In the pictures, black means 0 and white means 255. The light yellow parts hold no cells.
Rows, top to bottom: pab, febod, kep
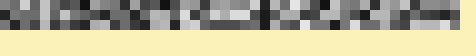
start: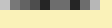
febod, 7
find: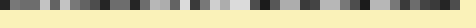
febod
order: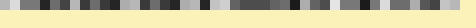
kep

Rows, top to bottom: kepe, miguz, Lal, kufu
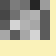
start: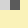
kufu, 4
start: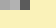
miguz, 3
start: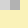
Lal, 2
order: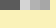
Lal
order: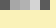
Lal
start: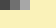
miguz, 1

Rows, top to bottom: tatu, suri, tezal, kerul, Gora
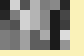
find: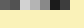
tezal
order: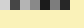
suri

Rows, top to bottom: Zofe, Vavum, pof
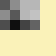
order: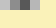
Vavum
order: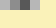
Zofe
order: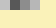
Vavum
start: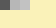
Vavum, 2

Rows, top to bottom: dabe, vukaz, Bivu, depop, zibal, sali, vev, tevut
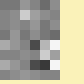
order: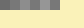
depop
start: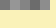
dabe, 2
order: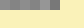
Bivu
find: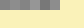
Bivu
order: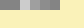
sali
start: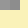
tevut, 3

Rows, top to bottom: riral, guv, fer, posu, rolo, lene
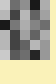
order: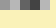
rolo
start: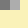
fer, 2
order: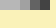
guv
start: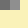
riral, 2
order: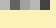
guv
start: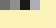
riral, 2

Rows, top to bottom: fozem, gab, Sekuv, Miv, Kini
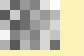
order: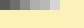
Kini
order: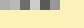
gab
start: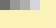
Sekuv, 3
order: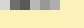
Sekuv
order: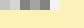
Miv

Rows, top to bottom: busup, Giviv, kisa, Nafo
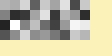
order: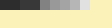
Giviv
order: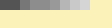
Nafo

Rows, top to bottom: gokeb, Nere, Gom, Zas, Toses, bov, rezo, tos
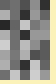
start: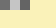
tos, 1
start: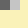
Gom, 2

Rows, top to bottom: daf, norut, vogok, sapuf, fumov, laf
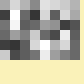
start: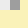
laf, 5
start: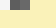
vogok, 2
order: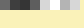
fumov
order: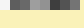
vogok
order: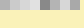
daf
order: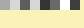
norut
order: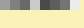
laf

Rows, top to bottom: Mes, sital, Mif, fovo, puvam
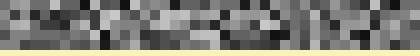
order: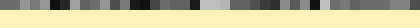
fovo
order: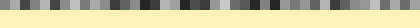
Mif
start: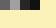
fovo, 34
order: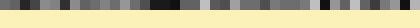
fovo
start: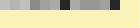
sital, 17
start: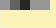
Mif, 32

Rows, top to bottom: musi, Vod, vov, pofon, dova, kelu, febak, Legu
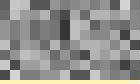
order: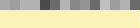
Vod
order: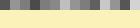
Legu
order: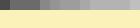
Vod
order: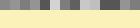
musi
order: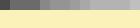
dova
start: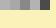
dova, 10
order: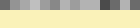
Vod

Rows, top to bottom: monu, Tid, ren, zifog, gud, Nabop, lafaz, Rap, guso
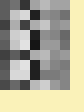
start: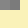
lafaz, 6
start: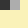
Nabop, 3
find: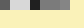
Rap

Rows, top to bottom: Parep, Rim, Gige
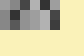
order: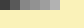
Gige
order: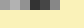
Rim
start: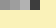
Gige, 3
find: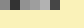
Rim
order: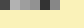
Rim

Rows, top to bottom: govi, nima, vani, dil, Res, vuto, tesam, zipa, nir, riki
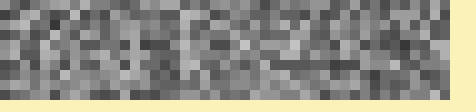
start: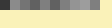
vani, 6
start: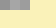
vuto, 13
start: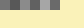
govi, 40
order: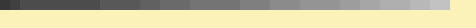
Res
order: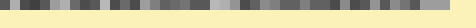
nima

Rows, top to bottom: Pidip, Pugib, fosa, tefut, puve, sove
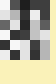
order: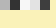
puve
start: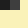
Pidip, 3
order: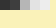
Pugib
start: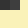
tefut, 2
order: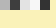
puve
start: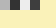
Pugib, 2

